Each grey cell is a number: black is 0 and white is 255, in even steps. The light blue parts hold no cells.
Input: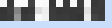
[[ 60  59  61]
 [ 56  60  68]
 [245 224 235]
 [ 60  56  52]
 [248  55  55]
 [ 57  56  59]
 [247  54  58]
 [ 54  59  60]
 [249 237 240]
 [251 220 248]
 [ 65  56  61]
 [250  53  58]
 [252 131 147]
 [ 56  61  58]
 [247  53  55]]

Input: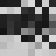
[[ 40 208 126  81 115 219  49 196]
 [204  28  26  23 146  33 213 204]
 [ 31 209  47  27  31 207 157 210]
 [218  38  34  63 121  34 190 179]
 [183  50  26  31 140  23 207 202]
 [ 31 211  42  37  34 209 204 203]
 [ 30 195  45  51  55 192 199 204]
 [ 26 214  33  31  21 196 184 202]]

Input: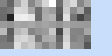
[[168  94 107 153 166 111  88]
 [135 170  69 155 131 139 143]
 [217 140 117 156 133 131 146]
 [195 205 225 165 199 209 222]
 [110  92  82 147  71 101 115]
 [255 157 181 157 200 174 157]
 [214 168 172 165 155 170 134]
 [171 109 106 157 148 121 163]
 [136 167 228 168 134 197 204]
 [209 213 239 162 197 215 191]
 [169 217 235 166 182 209 222]
 [100 117  34 149  93 100 124]
 [131 109 106 155 187 119 124]]

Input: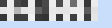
[[236 225 229]
 [ 56  92  60]
 [233 237 238]
 [109 237  63]
 [232 228 235]
 [ 77 228  55]
 [238 232 235]
 [ 74  71  51]
 [ 56  98  55]
 [237 233 240]
 [ 60 229  63]
 [ 72 182  61]
 [236 235 234]
 [ 64 230  55]]

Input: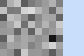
[[128 177 101 202 180  95 165 146]
 [177 105 164 149 156  21 211  93]
 [155 159 166 180 140 153 184 140]
 [139 183 139 146 185 144 149 152]
 [123 219  93 190  98 158 131 151]
 [ 93 211 142 113 164 168 167 201]
 [198 125 178 199 101 151 159  93]
 [176 122 191 164 155 191 164 147]
 [102 194  82 145 153  94 133 157]]

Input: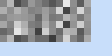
[[168 146 153 146 142 169]
 [ 93 213 119 205  90 102]
 [142 136 154 148 174 130]
 [231  69 182  67 183 211]
 [108 211 126 214 108 127]
 [ 86 133 120 138 141  61]
 [110 156 159 174 205 106]
 [130 136 104 117  65 106]
 [152 130 144 126 143 137]
 [105 154 152 174 187  96]
 [ 76 178 156 207 229  79]
 [182 143 152 133 121 181]
 [136 175 132 166 103 135]]
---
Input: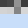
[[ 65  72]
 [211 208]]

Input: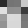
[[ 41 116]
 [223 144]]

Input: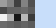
[[157 130]
 [ 73  98]]

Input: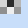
[[213  43]
 [143 238]]

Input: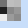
[[113 190]
 [ 31 136]]

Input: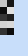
[[197  22]
 [ 13 224]]

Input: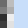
[[108 189]
 [126 173]]
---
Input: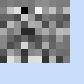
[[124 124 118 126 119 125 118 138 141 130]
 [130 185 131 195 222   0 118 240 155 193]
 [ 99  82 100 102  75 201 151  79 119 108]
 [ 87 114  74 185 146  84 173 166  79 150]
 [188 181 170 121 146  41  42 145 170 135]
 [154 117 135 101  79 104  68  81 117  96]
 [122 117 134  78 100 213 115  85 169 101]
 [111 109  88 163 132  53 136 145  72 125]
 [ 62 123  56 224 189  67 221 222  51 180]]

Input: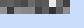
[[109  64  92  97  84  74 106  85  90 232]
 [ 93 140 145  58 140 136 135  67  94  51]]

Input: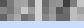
[[125 197  86 123 160 165 113 210 109 144 149  61]
 [190 162 135 120 156 199 155 210 119 150  88 108]
 [187 180 102 143 169 112 130 210 135 157 106 105]]

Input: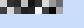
[[153 108 208  49  42 191  21  50 217]
 [  6 166  62 213  95  32  36 245  61]]

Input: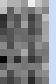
[[193 164 202 176 177 154 237]
 [154 130 186  95 159 128 114]
 [104 186  43 100  81 132  62]
 [110 161  52 120  88 161  77]
 [ 96 162  71  86 104 107  70]
 [126 166  96  84 113 106 101]
 [144 128 136  78 134 129  85]
 [121 119 115 119 121 168  80]
 [ 84 125   7 109  45 117  55]
 [121 171  91 131 126 118 124]
 [133 141 138  79 125 134  75]
 [100 123  84  64  91 120  40]]

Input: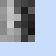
[[ 67  56 136 180  80]
 [ 30  91 154 194  97]
 [ 59  40 149 190 177]
 [ 49  31 135 204  70]
 [ 65  21 138 172 154]
 [ 53 101 162 157 143]]

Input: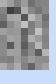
[[130 133 175 157 128 156 112]
 [118 135 132  62  82 174 136]
 [156 112 120 165 169  86 185]
 [149 123  98 139 158 193 125]
 [193 137 160 150 152  97 131]
 [155 131 135 162 157 105 176]
 [182 133 137  91 155  92 133]
 [ 93 180 139 161 159 112 139]
 [142 139 131 126 155 135 155]
 [145 160 170 148 172 130 101]]
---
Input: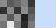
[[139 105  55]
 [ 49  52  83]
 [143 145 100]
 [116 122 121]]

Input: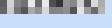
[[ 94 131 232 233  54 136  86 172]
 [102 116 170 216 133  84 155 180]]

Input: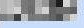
[[183 177 113 149  29 141]
 [181 209 109 208 109  96]
 [125  64 119 117  81 209]]

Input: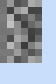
[[114  82 171]
 [117 151  68]
 [124  70 126]
 [118 138 104]
 [116 140  66]
 [121 166  62]
 [113 137 128]
 [121 156  86]
 [116  85 164]]

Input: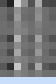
[[ 77 215  82  73]
 [109 146 107 112]
 [107 154 104 111]
 [111 137 111 112]
 [110 133 113 110]
 [ 97 181  93 102]
 [111 140 109 112]
 [104 166  99 108]
 [111 133 112 110]
 [ 88 199  87  90]
 [111 135 112 111]]

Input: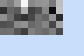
[[139 159 136 150 189]
 [ 49  91  65 135 194]
 [144  65  72 100  42]
 [ 80 137 104 133 163]
 [110  86 128 107  73]]

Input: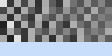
[[225 174 163 171  54 114 149 132]
 [ 71  49  93 175  84  92  84 100]
 [163 171  54 114 149 132 170 127]
 [ 33  53  71  49  93 175  84  92]
 [ 49  93 175  84  92  84 100 109]
 [167 225 174 163 171  54 114 149]]

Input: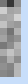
[[118 142]
 [206 170]
 [167 210]
 [194 153]
 [152 177]
 [163 146]
 [121 181]
 [171 171]
 [135 140]
 [144 181]
 [136 183]]
